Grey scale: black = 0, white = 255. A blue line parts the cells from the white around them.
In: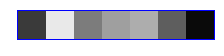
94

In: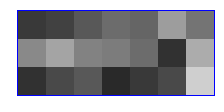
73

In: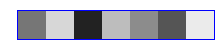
85

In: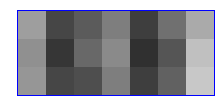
97

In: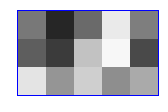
142

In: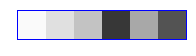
168

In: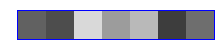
61

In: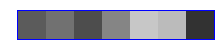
187

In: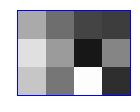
253
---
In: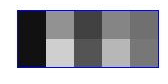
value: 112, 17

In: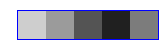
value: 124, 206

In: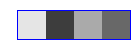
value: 104, 229

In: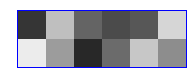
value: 214, 236

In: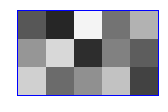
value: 178, 208

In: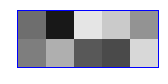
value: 147, 126

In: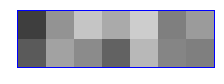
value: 155, 90
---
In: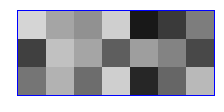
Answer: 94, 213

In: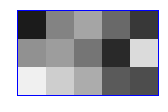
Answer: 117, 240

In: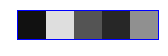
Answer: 84, 222

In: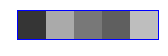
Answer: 120, 190

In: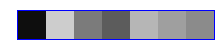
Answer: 92, 205

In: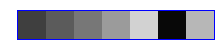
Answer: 155, 210
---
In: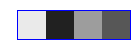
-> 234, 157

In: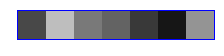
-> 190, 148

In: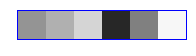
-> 247, 213

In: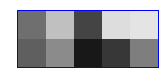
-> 228, 221

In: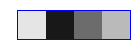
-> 229, 186

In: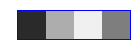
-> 240, 173

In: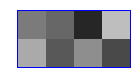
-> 190, 170

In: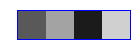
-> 208, 163
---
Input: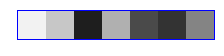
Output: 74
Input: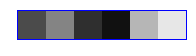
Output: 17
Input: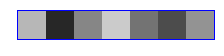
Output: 115
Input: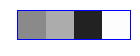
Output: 172
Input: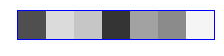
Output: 162
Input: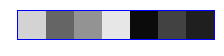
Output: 11
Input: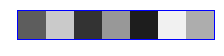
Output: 29
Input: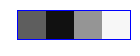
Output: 17
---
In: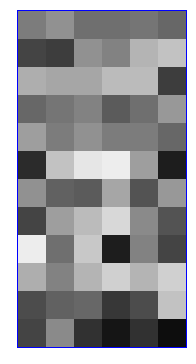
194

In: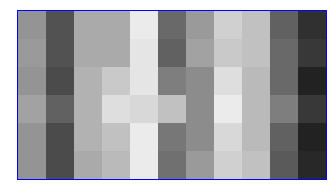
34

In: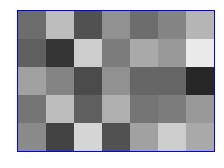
153

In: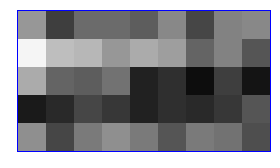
85

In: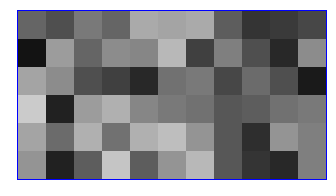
127

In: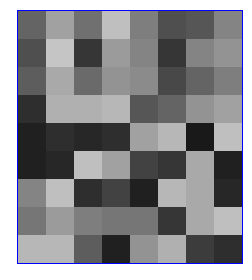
191

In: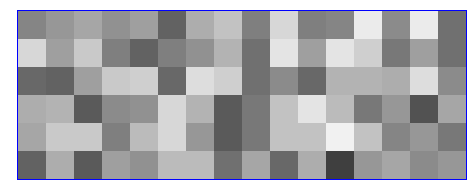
120
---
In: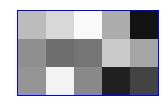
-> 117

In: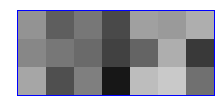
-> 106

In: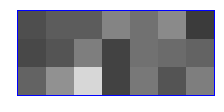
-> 126

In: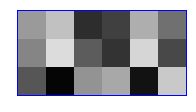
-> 92

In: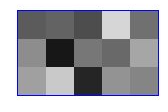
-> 119

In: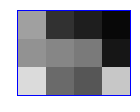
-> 122
